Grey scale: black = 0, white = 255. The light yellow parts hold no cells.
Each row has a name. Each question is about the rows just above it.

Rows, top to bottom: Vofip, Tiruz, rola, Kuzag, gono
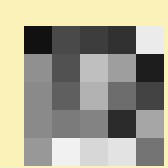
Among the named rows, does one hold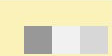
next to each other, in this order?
yes
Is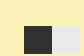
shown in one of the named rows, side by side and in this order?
yes
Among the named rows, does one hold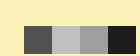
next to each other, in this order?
yes

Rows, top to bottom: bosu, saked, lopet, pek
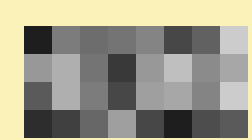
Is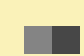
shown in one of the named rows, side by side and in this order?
yes
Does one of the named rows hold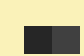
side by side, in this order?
no

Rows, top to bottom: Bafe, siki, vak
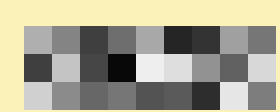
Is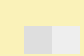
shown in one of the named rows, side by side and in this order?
no
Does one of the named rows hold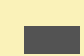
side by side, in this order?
no
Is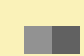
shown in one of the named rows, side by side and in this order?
yes
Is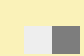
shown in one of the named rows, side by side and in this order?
no
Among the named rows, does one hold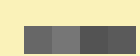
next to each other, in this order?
yes
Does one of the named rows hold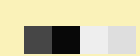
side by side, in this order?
yes
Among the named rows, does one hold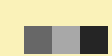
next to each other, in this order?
no

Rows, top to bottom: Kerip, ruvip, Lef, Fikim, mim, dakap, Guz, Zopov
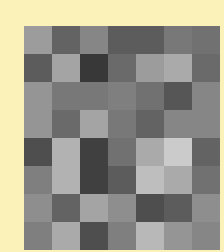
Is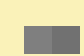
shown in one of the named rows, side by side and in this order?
yes
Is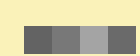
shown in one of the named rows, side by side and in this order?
no
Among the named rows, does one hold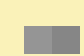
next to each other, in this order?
yes

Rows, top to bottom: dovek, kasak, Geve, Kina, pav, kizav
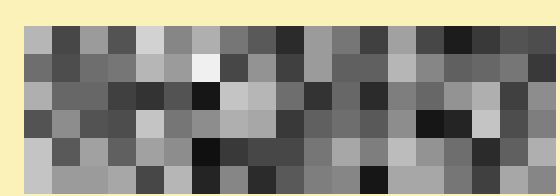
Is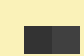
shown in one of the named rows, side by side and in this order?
no
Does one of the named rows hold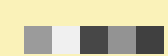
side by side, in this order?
yes
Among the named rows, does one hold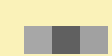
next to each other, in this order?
no
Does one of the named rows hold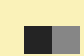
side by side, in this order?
yes
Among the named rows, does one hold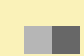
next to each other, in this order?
no

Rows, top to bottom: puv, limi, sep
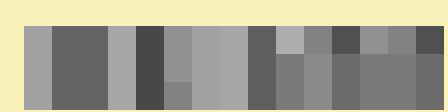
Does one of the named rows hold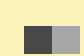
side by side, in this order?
no
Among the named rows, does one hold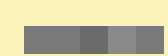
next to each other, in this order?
no
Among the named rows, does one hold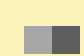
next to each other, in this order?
yes
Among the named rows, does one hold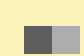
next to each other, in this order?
yes
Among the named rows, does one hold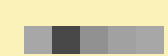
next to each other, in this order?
yes
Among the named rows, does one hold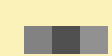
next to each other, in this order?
yes

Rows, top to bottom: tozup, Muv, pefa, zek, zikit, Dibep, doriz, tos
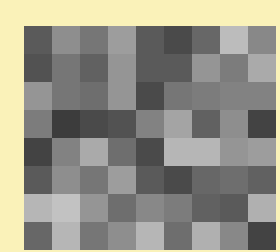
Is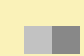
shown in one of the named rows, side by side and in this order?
no
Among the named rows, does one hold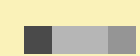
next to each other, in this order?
yes
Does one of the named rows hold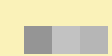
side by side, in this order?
no
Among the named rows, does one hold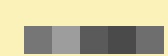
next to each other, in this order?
no

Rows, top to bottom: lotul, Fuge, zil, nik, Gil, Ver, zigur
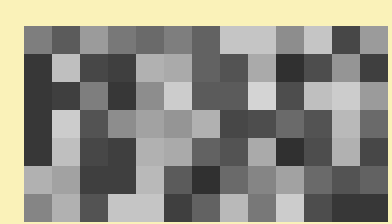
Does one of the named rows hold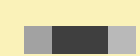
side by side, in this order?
yes
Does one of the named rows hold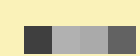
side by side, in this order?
yes
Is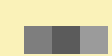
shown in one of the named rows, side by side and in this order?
yes
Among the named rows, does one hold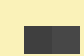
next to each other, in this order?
no
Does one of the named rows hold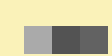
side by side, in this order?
no

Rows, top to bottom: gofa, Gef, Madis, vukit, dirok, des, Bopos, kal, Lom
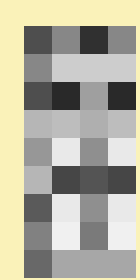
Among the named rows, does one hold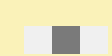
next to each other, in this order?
yes
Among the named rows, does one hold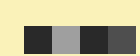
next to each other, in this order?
no
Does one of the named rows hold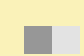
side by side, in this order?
no

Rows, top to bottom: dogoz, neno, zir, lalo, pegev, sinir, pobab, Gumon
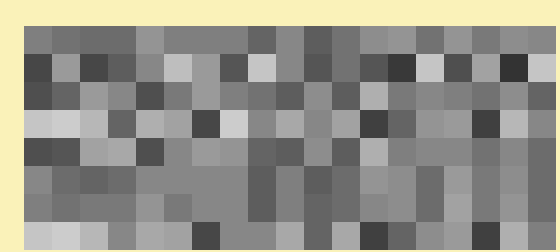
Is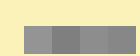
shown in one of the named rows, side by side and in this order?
no
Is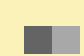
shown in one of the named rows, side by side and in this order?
yes

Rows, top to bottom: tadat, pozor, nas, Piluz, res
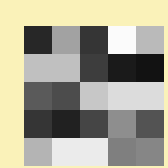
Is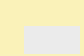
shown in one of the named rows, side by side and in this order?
yes
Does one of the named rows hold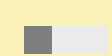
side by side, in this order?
no
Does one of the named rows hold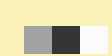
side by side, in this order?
yes
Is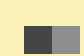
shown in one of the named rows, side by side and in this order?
yes
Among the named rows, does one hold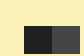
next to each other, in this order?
yes

